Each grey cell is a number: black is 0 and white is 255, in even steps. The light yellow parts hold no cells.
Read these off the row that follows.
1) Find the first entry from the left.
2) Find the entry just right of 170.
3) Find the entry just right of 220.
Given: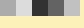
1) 170
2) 220
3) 49

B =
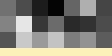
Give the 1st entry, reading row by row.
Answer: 113
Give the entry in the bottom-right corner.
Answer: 92
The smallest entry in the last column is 69
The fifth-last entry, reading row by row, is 154
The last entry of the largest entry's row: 76
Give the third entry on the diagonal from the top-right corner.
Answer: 125

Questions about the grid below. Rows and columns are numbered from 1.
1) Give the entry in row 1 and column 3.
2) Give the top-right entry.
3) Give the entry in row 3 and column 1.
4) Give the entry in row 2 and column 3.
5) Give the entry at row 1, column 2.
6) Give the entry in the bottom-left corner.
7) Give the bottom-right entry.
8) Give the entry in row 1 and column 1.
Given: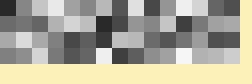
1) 197
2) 78
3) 169
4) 100
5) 134
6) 128
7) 205
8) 41

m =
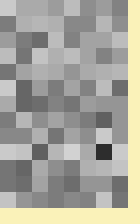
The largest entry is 210
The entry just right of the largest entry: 170
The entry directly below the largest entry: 124
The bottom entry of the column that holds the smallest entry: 195
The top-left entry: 202
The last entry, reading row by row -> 117
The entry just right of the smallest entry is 202
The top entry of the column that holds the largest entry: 188
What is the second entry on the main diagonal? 176
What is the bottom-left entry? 195
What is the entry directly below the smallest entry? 182
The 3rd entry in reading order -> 170
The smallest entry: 45
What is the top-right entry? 130
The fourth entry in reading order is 156
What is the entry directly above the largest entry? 163
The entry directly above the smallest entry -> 202
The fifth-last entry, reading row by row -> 124
